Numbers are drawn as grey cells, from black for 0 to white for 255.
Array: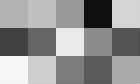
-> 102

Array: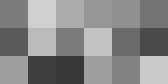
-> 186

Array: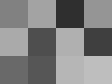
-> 78

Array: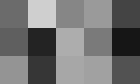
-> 35

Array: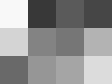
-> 131

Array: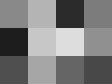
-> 199

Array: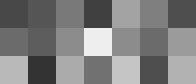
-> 93
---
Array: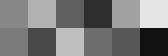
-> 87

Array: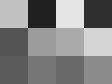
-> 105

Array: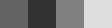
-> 128

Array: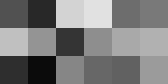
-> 97

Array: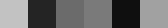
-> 15

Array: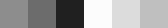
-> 220

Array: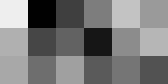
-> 117
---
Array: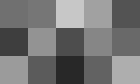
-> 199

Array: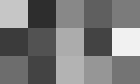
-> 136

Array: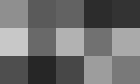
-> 98

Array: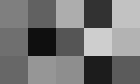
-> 173

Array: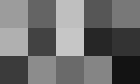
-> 191

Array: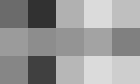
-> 177
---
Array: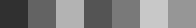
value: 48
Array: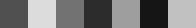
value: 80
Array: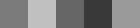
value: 123
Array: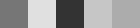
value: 118
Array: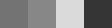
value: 115
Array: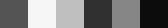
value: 84
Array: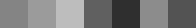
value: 132
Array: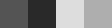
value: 84
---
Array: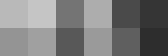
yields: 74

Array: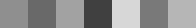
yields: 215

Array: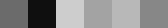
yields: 184

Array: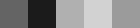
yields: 155

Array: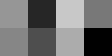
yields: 134

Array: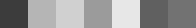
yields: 231
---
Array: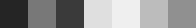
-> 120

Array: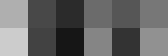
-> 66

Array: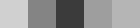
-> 132

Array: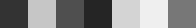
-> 198

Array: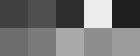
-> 123

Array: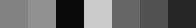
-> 144

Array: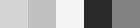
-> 192

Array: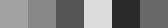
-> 135

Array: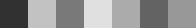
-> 194

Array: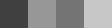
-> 151
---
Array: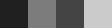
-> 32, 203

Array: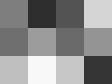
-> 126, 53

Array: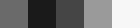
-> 106, 247

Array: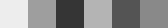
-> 237, 137

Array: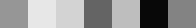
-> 150, 131

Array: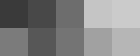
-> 58, 182

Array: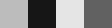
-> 188, 97

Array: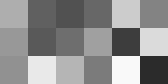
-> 174, 43

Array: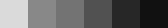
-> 218, 17

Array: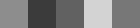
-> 141, 119
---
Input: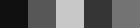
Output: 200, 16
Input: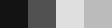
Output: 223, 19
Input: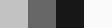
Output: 250, 23
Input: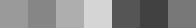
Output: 213, 65
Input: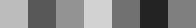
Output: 210, 35
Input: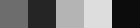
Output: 221, 12
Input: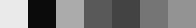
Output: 234, 11
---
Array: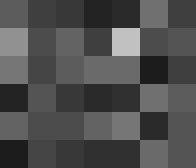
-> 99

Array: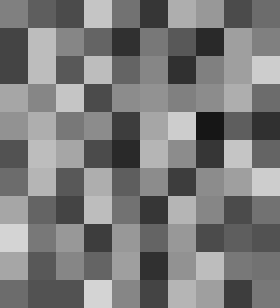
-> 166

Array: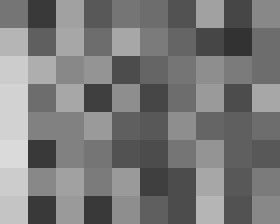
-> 204

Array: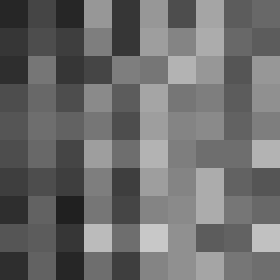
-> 85

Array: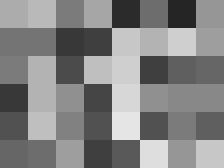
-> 81

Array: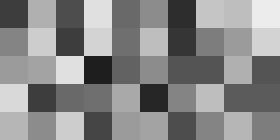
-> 217

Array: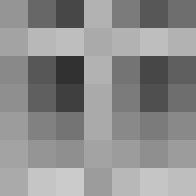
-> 163
